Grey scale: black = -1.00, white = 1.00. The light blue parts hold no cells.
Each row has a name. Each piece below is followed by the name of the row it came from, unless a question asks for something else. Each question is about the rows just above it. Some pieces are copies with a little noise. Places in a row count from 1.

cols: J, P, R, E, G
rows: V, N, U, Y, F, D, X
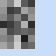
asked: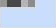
N
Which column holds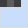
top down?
P
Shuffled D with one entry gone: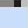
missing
[-0.08]
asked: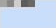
X
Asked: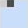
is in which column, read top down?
R

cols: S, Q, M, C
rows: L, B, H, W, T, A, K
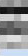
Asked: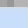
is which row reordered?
K
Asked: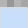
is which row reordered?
K
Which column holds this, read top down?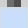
S

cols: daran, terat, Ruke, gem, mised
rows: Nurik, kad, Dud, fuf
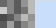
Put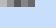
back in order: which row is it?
Nurik
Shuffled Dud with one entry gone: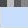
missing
[0.15]
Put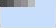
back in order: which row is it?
Dud
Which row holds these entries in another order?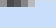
Dud
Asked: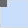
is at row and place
Nurik, 1
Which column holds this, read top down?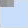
mised
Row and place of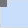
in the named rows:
kad, 4

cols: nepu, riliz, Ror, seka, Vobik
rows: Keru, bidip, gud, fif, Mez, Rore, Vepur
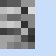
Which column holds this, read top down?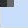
Vobik
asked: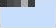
Mez
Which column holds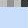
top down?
nepu
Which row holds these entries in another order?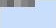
Vepur
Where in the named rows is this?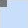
Vepur, 3

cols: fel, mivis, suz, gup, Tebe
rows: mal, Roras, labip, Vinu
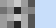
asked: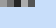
Vinu
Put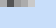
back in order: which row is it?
labip
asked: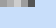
mal
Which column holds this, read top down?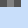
Tebe

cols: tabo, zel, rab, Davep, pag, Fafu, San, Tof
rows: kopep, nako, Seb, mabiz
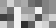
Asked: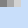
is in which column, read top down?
San
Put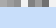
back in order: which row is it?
nako
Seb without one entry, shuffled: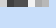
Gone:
[0.55]
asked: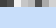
Seb
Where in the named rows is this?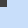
Seb, 1
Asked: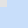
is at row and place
mabiz, 6
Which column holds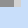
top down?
Tof

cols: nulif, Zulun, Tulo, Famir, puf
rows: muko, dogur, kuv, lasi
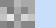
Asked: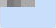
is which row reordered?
dogur
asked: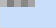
dogur
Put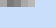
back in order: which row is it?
dogur
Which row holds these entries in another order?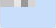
kuv
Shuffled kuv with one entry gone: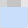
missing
[0.19]
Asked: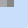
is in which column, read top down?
Famir

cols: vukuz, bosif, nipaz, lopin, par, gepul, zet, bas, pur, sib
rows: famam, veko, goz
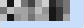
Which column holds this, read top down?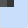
pur
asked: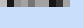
goz
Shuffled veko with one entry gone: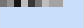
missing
[0.03]
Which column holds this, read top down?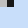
bosif
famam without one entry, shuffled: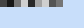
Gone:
[0.73]

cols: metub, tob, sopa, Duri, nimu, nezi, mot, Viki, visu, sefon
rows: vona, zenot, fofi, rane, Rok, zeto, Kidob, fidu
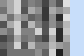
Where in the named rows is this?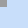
Kidob, 9
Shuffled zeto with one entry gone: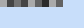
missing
[0.01]
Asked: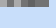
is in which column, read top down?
tob
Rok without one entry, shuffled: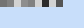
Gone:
[0.55]

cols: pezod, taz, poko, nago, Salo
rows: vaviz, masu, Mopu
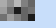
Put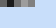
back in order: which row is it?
Mopu
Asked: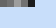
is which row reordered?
masu

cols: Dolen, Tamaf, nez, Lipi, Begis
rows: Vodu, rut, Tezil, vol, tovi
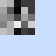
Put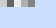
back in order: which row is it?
vol
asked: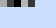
rut
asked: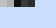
tovi
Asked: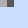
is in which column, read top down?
Tamaf
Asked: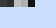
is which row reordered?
tovi
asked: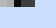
Vodu
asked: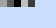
rut

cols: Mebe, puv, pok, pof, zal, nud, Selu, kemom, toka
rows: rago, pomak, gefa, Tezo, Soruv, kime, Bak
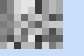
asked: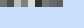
kime
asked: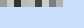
Bak

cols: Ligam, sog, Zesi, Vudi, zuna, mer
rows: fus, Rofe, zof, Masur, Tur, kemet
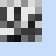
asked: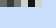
Masur
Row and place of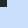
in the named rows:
Rofe, 3
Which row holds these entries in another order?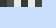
zof
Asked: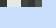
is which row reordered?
zof
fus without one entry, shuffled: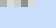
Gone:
[0.48]

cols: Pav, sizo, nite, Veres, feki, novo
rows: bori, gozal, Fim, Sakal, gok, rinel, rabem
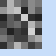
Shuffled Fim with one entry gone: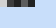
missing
[-0.63]
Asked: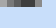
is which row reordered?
rinel
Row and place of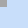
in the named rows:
rinel, 6
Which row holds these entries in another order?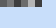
Sakal
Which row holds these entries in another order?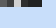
Fim

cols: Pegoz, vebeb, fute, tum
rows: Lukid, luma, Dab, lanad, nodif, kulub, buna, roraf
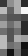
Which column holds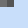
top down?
vebeb
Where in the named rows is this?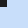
roraf, 4
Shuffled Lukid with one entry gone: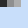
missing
[-0.57]
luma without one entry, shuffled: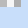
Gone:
[-0.24]
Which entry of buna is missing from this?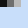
[-0.01]

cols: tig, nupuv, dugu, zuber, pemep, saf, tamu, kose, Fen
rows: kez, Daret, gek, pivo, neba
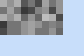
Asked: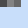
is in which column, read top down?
saf
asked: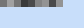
Daret
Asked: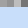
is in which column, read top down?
tamu
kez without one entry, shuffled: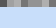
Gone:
[-0.42]
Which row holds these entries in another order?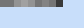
pivo
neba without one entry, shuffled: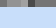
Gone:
[-0.19]
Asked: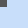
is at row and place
kez, 4

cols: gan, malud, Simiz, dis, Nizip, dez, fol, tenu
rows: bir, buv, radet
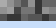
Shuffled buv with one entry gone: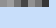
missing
[0.03]
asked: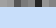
buv
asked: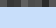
radet
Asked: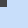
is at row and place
buv, 3
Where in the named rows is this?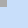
bir, 1
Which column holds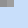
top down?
malud

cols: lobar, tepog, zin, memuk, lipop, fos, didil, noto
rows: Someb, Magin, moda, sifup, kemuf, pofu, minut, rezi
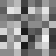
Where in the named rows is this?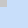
kemuf, 7
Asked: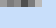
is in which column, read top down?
fos
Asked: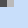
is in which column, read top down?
noto
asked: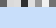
Magin

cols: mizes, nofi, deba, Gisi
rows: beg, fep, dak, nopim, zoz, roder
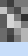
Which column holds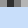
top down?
Gisi
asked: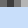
roder
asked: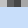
fep

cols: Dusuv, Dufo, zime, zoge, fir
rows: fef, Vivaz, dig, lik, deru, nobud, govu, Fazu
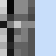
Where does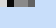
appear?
fef
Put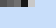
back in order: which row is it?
Fazu
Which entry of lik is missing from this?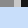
[-0.02]
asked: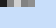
lik
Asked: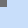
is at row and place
Fazu, 3

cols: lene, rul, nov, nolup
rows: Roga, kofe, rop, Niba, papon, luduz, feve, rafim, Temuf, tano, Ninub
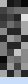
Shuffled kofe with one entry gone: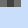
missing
[-0.27]
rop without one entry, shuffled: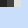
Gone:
[-0.61]
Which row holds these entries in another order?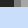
feve
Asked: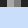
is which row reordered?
feve
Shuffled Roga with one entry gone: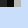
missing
[-0.82]
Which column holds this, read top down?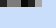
lene
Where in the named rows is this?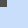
Niba, 3

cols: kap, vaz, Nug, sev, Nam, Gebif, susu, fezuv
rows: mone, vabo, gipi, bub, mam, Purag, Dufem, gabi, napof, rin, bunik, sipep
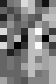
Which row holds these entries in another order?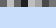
gabi
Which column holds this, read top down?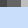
Nug
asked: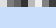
mam
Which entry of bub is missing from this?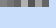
[0.15]

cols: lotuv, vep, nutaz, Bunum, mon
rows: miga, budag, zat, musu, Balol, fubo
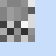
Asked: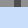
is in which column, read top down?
nutaz
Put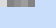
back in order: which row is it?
zat
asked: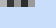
Balol

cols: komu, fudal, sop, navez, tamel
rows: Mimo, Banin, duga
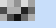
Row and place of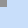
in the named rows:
Mimo, 3
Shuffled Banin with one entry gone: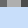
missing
[-0.74]
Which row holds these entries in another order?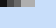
duga
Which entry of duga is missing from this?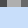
[-0.86]
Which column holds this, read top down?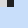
navez
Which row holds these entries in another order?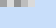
Mimo
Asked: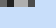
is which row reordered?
Banin

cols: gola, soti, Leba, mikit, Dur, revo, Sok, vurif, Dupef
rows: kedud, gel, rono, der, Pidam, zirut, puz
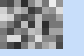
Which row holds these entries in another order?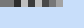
der
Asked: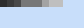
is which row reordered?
der
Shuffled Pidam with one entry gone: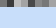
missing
[0.39]

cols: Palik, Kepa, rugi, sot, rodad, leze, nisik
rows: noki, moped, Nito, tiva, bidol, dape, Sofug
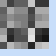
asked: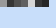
bidol
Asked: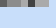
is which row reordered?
moped

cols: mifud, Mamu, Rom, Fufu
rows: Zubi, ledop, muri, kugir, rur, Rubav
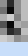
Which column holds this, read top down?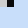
Mamu
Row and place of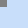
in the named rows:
muri, 3

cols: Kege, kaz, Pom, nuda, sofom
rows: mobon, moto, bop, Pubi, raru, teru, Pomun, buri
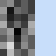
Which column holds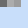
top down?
sofom
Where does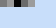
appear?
raru
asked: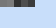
mobon
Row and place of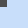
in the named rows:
buri, 4

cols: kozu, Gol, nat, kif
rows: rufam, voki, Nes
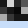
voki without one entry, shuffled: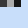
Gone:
[-0.94]
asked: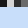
rufam
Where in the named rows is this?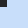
rufam, 3
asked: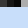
voki
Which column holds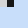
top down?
Gol
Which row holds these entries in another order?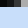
voki

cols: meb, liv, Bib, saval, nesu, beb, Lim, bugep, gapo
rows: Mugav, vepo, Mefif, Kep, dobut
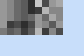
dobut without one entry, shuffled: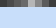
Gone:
[-0.05]
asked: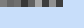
dobut

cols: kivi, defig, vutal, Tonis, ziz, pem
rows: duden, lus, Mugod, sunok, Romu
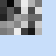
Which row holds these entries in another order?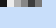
Romu
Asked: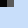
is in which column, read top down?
defig
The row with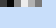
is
duden

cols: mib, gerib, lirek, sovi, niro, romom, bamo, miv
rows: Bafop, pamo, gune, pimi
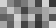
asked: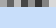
pimi
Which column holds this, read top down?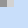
lirek
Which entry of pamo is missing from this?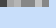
[0.17]
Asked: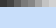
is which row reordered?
pimi

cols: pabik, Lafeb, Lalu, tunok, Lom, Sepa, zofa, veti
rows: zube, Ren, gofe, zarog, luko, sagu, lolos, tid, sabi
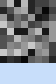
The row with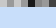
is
tid
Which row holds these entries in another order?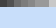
zarog
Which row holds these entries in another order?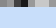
tid
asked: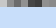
zarog
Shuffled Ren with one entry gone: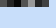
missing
[0.32]

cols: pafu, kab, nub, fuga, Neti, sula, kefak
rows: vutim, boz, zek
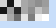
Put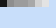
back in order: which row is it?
vutim
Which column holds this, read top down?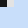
pafu
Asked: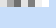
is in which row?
zek
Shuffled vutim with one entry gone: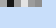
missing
[0.65]
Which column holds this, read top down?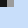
kab

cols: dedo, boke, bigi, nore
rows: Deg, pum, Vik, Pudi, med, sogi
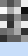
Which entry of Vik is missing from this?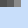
[-0.50]
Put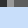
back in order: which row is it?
sogi
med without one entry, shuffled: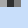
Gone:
[-0.15]
